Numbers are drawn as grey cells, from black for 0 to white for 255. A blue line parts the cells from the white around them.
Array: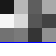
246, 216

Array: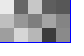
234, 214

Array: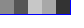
199, 168

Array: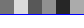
219, 171

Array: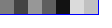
219, 193

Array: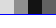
220, 143

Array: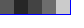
203, 109

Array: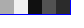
240, 172

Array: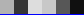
221, 200

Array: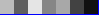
229, 188
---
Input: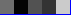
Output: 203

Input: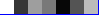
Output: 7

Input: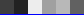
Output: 184

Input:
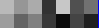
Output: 199

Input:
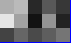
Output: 55

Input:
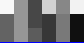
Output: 135

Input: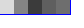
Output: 110
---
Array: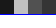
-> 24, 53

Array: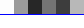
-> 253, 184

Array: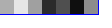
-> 174, 140

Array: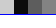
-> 205, 131

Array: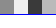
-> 140, 186

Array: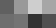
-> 96, 80
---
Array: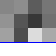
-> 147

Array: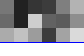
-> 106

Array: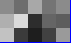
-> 175

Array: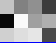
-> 8

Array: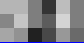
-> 134

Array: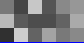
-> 185

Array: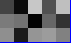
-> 123

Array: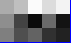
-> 142
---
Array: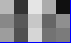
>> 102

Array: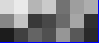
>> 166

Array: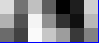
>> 16

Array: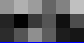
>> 16

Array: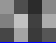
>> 64

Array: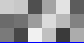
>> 185

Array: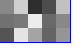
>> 106
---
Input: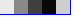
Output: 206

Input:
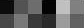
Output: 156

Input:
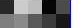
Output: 189

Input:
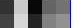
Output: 201

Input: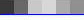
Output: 200

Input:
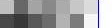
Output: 219

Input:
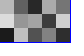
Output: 207

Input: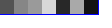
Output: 169

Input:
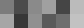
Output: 187

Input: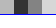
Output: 185
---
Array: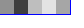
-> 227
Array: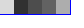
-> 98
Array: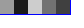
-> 114
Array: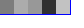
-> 48
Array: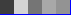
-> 168
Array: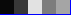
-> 125
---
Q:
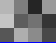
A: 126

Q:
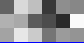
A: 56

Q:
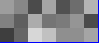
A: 81

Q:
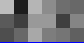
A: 140

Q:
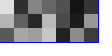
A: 81

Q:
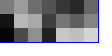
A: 54
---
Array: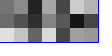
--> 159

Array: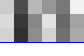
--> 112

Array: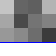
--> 109

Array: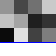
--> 65

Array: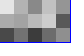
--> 108

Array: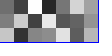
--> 93
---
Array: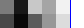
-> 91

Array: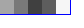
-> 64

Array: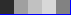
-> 193

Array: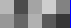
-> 177

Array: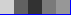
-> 50

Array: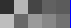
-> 154

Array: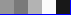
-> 179

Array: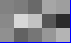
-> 118

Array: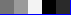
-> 243

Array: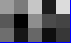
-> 103
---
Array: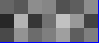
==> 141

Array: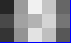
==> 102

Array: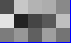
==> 137

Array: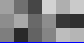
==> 202

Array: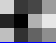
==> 156

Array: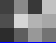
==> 194
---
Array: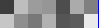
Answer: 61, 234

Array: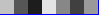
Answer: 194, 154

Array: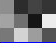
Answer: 142, 82

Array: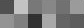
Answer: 80, 92

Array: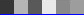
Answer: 54, 157

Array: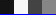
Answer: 20, 134

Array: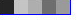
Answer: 37, 154

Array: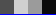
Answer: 79, 11
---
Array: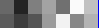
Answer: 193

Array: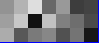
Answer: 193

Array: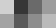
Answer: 163

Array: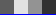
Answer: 93

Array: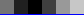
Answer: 116

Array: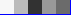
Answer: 153

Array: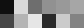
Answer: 203

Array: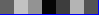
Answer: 147

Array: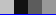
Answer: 92

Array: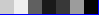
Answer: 156
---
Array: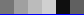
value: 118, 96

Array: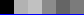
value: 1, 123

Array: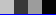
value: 196, 5

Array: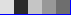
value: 224, 110

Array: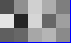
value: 79, 138

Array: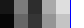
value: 22, 196

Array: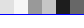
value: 225, 103
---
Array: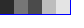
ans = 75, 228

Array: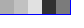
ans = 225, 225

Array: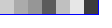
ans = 91, 231

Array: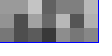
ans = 105, 196

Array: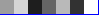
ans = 101, 255

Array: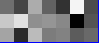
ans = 149, 244
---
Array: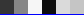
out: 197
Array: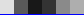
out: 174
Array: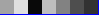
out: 50
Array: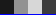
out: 60
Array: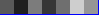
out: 150
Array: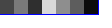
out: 12
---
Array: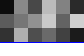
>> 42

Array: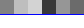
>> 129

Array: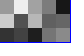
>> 51

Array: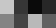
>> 54

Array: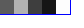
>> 91

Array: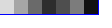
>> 78

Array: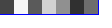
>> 90

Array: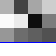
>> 81

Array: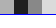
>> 177

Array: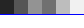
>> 112
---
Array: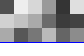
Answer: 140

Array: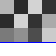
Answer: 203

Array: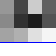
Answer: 245

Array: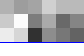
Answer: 99

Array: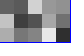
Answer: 47

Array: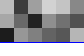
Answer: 182
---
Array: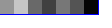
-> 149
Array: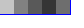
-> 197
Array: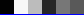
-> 2
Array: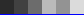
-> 43
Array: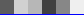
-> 92
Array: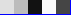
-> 224
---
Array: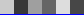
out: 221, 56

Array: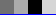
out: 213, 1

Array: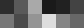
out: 221, 26

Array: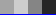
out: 205, 38

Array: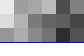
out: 234, 44

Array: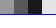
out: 229, 24

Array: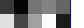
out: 252, 5

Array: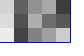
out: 236, 61

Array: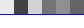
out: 233, 65

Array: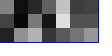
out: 223, 7
